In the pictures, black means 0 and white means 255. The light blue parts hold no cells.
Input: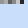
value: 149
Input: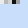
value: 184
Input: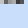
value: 154
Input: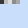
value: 167
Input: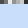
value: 176
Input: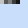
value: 87
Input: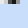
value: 146
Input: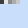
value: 172
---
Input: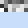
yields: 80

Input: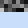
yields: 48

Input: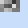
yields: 54

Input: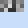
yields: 143

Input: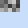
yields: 199

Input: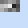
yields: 145

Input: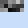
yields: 192
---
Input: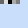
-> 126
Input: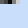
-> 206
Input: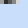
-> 215
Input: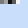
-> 245
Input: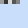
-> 129
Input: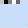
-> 104
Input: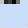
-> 108
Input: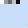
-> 13
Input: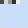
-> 240
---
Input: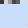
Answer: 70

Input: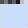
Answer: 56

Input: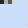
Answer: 90

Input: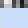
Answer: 38

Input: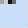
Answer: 105

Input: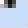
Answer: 38
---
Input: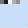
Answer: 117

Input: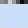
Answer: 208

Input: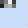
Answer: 58

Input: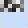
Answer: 201

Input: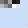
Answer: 187

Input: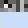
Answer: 174

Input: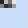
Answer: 230

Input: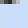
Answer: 127
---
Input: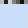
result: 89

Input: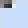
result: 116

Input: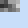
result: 162

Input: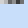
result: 141

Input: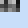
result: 162

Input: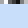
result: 18

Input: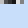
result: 22

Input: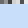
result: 222

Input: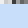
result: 158
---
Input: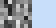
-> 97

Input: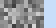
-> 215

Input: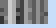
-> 144

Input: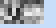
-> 140

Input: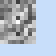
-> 172

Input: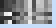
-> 150
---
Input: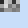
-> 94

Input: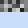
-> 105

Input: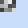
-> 63

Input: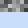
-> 143

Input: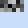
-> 166

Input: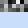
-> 116

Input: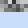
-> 183

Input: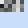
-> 113

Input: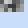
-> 175

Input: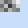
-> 153
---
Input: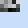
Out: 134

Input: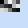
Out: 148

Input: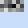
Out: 127

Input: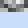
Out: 172

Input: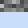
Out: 118

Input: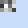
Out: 139

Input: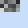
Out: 79
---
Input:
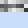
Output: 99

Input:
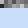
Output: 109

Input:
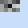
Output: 90

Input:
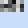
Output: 43

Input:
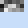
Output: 133

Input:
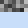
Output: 81

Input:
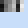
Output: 102

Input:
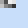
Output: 135

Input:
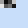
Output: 89
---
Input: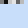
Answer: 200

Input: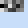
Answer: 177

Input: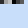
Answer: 193

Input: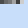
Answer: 119

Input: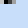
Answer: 67

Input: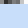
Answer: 87
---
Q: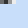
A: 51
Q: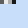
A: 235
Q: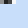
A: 34
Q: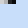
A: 179
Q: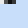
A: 81
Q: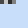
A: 201
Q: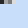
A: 165
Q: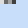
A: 105
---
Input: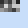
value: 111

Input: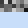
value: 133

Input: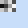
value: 61

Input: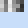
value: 155

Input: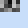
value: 42

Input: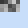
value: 71
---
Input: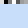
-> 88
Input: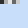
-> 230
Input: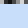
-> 143
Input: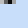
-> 95
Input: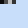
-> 78
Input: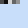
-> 213
